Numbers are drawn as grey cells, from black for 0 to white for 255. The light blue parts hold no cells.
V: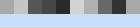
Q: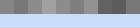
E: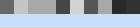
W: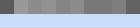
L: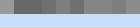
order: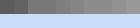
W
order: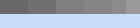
L
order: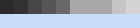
E
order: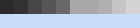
V
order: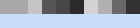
V
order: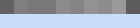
W

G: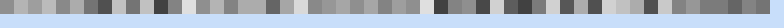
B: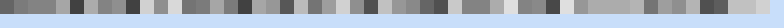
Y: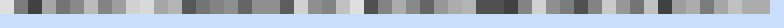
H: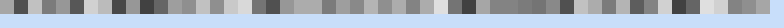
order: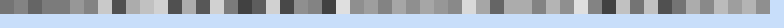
G
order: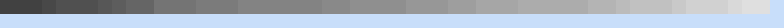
B
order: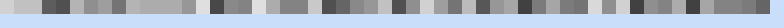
B
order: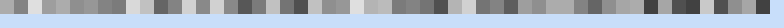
Y
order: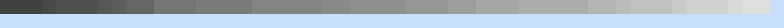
H

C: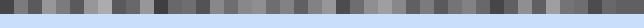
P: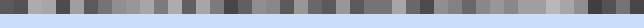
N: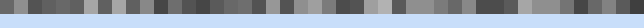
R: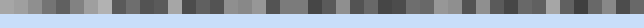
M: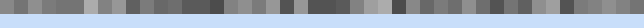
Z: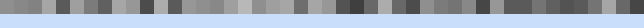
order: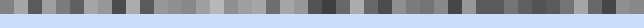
Z
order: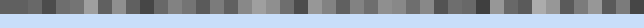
C
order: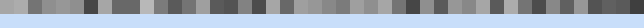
P
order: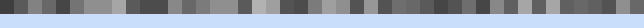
N
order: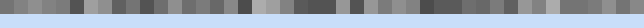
M
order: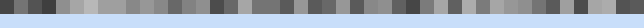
P

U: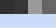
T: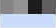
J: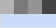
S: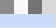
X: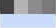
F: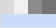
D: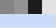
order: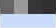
U
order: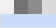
F
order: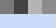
X
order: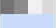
F
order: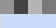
J
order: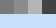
X

